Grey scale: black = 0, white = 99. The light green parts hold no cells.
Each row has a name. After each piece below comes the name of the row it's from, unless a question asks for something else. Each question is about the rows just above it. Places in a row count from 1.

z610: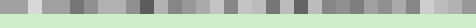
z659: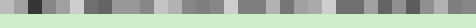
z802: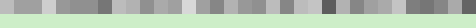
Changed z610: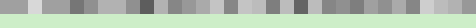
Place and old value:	20, [46]
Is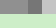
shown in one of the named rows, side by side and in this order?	no
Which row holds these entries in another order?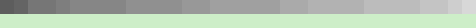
z610

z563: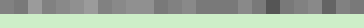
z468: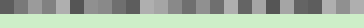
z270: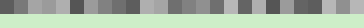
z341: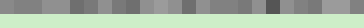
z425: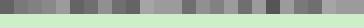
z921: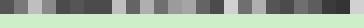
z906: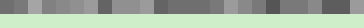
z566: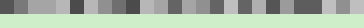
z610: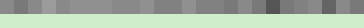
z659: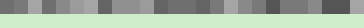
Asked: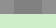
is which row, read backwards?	z610
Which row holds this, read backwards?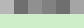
z270
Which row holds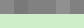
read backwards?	z610

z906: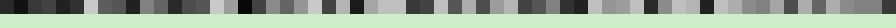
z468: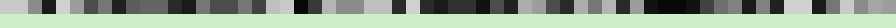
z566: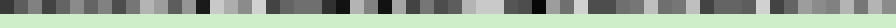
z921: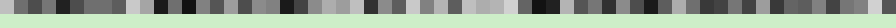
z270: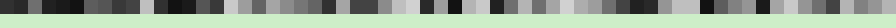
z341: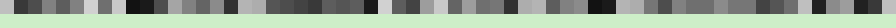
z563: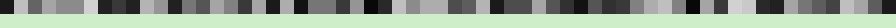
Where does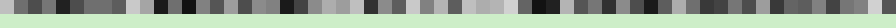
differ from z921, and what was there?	54, [26]
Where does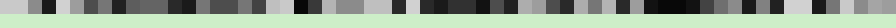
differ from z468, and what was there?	53, [50]
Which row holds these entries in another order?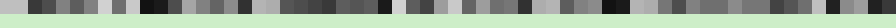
z341

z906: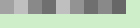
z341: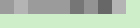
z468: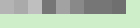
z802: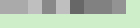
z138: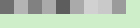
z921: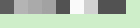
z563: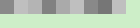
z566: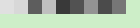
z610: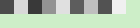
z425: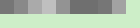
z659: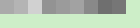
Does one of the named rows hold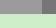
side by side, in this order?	yes
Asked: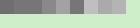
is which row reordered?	z468
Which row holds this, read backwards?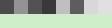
z566
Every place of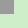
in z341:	1 3 4 5
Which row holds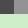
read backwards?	z566
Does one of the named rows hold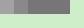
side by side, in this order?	no
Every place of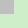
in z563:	2 6 9

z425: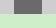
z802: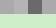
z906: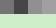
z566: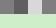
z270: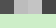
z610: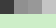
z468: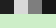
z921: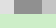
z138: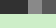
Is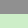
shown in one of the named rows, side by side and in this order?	yes
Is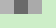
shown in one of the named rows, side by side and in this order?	yes
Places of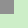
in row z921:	2 3
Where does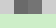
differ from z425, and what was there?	3, [41]

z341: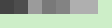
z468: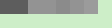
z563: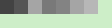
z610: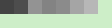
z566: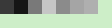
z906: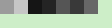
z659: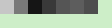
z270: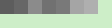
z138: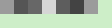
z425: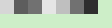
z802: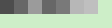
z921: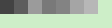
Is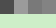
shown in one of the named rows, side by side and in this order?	yes
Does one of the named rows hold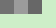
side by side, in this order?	no
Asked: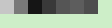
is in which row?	z659
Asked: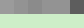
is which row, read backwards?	z468

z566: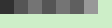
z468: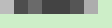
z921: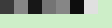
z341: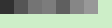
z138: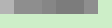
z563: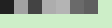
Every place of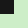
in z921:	3
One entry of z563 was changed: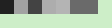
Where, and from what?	7, [37]
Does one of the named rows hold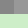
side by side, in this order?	yes
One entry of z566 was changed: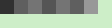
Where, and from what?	2, [33]

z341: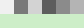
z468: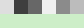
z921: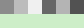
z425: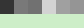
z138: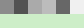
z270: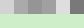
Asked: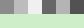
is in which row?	z921
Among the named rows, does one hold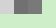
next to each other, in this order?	no
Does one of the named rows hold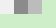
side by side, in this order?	yes
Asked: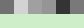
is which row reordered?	z425
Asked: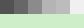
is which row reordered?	z921

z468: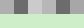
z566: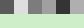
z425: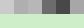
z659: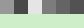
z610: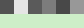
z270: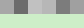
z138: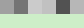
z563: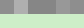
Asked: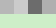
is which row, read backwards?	z468
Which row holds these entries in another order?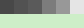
z610
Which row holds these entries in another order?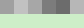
z270
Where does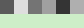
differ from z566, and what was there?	3, [48]
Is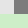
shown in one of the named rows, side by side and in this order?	yes
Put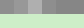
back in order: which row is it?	z563

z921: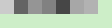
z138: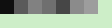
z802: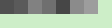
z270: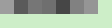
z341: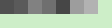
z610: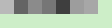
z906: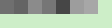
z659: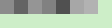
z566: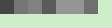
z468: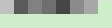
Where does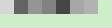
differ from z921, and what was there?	1, [79]
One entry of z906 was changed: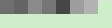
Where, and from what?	7, [65]
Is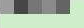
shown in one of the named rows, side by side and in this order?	no
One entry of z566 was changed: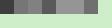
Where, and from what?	1, [27]
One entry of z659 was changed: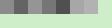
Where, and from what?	4, [50]
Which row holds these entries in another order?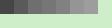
z270

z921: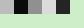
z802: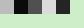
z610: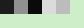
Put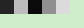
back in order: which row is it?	z921
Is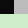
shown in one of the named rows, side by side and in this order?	no

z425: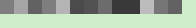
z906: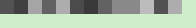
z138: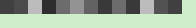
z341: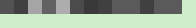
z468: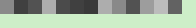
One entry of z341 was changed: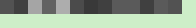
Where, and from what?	13, [35]
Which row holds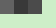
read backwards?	z906
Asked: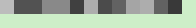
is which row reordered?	z906
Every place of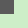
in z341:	9 10 12 13
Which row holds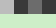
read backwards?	z138

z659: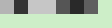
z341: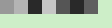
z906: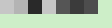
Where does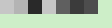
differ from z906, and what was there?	5, [33]
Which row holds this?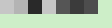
z906
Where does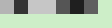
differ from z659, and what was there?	6, [16]
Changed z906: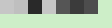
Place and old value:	2, [70]
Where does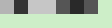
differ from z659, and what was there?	7, [37]

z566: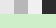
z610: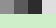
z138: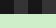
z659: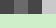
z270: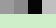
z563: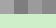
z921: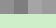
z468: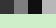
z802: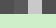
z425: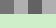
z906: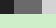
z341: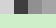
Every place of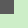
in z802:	2
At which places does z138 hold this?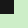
1 3
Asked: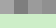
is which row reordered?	z921
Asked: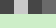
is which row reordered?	z659
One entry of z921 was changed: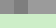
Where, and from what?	3, [64]

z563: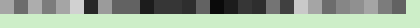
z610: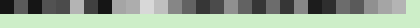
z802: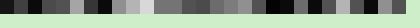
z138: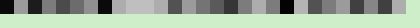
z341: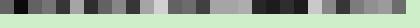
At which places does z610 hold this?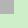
6 29
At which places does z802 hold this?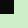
3 8 21 23 27
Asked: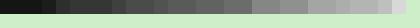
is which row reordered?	z610
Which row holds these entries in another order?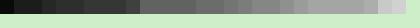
z341
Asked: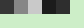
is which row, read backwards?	z341

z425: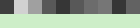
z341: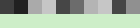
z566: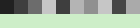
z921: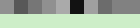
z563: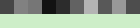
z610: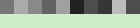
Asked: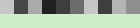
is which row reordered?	z566
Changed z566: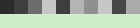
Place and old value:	1, [13]

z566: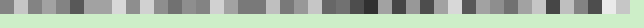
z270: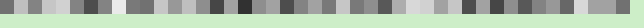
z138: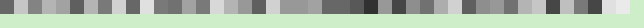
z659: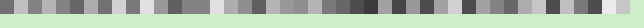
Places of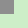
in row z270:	15 19 27 37
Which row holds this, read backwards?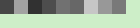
z566
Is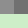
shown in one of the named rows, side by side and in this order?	yes
